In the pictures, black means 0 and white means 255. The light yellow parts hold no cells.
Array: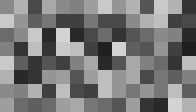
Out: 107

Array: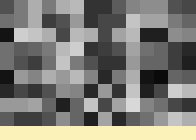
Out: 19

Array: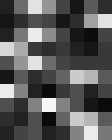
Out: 33

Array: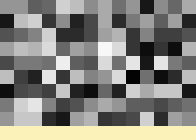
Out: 82

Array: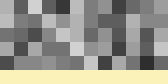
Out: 115

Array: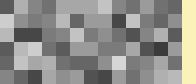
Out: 185
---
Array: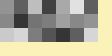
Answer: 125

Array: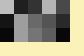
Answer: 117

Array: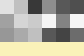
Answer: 192

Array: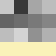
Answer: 145

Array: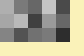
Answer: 113

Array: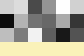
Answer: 242

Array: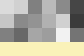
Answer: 166

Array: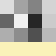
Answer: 80

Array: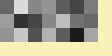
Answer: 81

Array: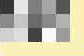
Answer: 67
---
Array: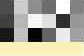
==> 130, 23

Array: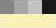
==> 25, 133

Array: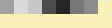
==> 140, 160

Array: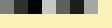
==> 167, 126

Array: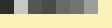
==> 157, 45

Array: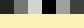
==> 64, 35

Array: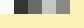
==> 136, 249

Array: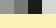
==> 213, 152

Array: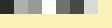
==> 217, 42
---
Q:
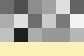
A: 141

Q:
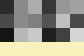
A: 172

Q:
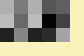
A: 176

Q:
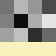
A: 150

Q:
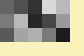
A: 50

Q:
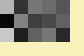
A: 119

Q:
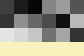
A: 6

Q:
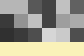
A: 88
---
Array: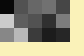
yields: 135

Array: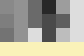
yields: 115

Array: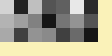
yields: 169

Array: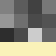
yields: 45

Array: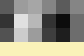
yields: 82

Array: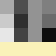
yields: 231
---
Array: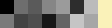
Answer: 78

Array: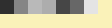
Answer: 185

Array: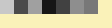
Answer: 160

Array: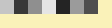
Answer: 143

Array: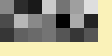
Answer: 106

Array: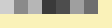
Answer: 182

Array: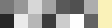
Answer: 183

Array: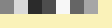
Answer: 43

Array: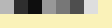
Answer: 14
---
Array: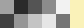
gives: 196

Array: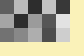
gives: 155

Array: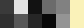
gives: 38

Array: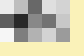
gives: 136

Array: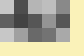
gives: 86

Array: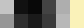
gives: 26

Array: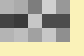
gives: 199

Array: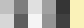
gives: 245
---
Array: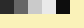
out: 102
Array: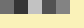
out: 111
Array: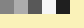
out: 131
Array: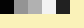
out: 148
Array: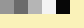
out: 150
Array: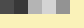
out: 147
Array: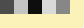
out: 135
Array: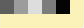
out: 124
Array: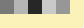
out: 151
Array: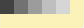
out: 156
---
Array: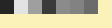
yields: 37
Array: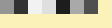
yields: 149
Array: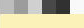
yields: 189
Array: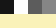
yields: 21
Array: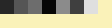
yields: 39
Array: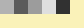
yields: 178
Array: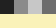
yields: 33
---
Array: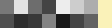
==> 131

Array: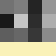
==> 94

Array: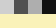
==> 207

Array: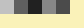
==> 95

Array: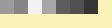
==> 167

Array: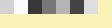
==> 120

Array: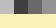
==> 190
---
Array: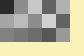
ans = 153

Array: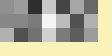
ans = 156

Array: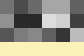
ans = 187

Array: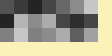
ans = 161

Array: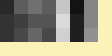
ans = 144

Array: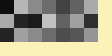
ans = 149

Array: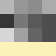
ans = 78

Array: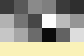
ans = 221

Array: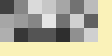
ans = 208
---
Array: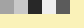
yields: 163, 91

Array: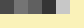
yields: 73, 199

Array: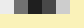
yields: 236, 205

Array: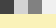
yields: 66, 240

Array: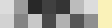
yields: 220, 143

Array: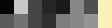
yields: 5, 148
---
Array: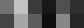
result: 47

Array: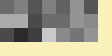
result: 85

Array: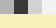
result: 242

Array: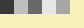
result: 166

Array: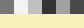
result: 74

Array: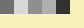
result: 49

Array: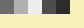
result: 44

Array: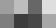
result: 222
